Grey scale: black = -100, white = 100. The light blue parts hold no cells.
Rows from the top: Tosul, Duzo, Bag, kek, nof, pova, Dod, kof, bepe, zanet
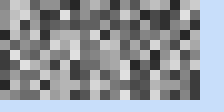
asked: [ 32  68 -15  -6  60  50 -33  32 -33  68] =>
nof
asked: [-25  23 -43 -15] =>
Bag
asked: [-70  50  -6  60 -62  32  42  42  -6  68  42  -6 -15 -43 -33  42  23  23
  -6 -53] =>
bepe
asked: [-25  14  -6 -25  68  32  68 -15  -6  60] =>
nof
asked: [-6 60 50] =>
nof

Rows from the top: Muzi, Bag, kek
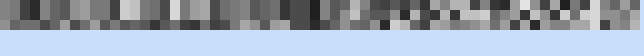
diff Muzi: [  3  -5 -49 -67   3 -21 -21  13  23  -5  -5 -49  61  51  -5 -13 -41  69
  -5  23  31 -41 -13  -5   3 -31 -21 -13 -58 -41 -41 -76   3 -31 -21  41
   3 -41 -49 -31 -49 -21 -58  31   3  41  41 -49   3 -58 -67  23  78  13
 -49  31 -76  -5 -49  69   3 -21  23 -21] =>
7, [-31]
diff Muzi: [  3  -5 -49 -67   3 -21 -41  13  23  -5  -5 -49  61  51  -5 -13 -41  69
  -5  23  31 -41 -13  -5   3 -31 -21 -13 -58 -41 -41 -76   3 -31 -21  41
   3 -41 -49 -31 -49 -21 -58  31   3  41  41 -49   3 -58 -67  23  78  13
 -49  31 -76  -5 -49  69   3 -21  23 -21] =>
7, [-31]
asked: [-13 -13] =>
kek

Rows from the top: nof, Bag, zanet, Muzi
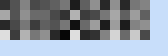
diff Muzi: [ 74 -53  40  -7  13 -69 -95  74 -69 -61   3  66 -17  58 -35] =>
15, [-43]
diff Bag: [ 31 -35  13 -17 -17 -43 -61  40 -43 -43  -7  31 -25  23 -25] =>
9, [-53]

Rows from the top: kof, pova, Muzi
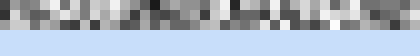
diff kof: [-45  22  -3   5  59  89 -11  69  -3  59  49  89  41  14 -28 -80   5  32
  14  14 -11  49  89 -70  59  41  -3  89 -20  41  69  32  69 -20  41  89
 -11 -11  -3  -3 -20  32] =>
35, [32]
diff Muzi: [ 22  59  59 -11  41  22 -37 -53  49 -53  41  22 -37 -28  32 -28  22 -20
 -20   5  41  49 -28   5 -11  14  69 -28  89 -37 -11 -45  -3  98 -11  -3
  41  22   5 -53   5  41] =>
27, [79]

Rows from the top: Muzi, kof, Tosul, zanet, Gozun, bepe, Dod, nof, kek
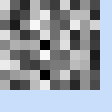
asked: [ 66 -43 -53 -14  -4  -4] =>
Dod
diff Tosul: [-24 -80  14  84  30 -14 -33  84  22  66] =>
4, [94]

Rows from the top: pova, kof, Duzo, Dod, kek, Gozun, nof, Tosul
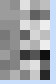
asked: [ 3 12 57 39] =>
kek
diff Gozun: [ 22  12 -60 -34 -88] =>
2, [3]
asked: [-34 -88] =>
Gozun
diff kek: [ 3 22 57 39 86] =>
2, [12]
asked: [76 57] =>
Duzo
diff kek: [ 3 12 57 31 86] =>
4, [39]

